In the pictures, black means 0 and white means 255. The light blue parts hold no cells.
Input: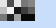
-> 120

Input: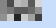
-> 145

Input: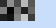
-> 31

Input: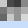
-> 103

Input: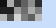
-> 185

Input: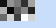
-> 107

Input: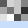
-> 225

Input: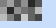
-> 187
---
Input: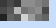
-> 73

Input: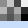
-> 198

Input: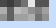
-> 60

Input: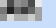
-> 76

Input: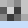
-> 169

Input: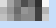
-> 163

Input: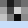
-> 27

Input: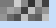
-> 121

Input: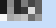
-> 138
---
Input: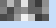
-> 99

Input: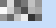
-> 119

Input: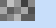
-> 152

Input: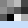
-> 159

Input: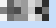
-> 215

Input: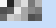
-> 221

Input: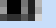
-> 115

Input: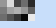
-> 69
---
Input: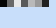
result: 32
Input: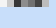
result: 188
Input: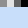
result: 2
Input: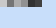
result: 64
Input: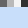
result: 48
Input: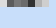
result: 206
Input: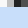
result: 80
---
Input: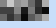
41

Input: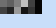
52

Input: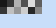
39

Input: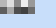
65

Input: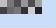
205

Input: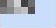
193

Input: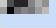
157

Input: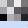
92

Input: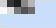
82

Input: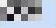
47
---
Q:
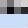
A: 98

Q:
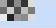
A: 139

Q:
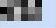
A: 83

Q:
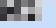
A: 37

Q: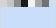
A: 166

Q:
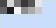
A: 171

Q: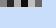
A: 191

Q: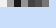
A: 80
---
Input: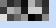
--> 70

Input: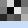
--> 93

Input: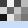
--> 229

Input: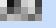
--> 187

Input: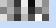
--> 144

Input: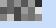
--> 197
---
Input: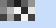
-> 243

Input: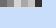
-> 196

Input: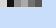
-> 114

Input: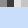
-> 227

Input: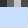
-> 196

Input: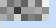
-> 114

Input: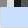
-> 26

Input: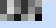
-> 184
